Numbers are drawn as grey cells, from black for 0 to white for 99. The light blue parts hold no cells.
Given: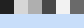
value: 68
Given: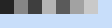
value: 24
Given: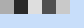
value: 86
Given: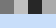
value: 15
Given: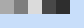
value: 85
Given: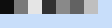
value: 89
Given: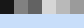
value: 38
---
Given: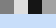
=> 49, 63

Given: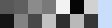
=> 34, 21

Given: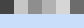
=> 26, 42

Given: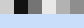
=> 80, 55

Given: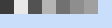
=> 23, 62

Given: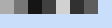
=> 67, 36

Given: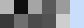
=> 71, 80
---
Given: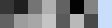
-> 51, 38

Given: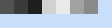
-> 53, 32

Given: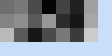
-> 62, 72

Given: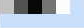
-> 98, 75

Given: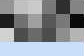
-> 51, 81

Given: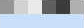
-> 68, 58

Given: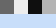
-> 70, 40
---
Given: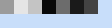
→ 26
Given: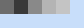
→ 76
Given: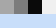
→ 93
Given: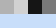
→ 47
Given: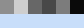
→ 4
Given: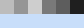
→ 12
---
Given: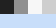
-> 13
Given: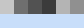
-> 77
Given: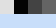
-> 87
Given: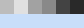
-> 73
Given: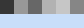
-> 21
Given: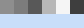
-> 55
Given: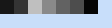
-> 9
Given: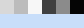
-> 84
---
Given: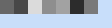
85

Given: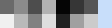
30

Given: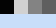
51

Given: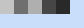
68

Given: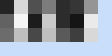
31

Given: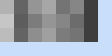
58

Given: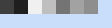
93

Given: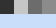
42
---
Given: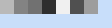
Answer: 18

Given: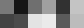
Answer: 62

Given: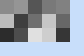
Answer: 47

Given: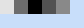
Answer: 32

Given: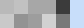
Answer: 65

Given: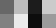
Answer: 79

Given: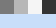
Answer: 20

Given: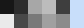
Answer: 73

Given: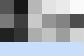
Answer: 88
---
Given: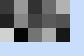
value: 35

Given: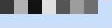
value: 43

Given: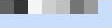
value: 60

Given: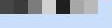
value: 48

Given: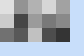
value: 57

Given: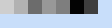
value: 49
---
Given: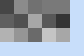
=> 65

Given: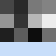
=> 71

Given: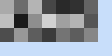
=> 55

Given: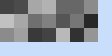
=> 43

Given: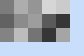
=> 61

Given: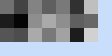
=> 55

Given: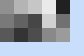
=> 27

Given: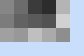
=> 35

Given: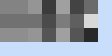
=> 44

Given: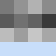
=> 38
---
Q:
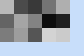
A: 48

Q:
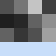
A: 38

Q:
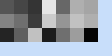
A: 14

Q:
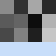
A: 28

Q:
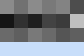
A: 41

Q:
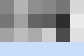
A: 63

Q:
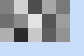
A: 68

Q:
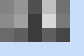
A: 41
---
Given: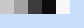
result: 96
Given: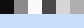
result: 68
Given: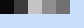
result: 44
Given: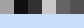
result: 32
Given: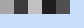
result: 31
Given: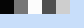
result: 80
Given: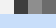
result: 42
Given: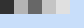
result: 87
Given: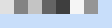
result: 58
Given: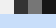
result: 9
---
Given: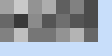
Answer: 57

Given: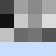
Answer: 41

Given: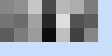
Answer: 74

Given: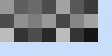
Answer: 73

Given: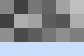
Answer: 46

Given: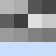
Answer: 57
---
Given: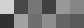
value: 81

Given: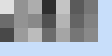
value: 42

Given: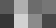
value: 35

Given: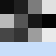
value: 72

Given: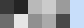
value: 22

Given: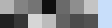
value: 70

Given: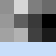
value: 59

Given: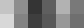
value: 76

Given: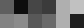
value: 37

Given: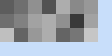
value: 43
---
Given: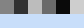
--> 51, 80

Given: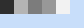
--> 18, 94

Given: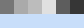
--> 46, 21

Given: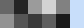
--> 40, 10

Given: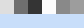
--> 86, 61

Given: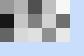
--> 59, 90
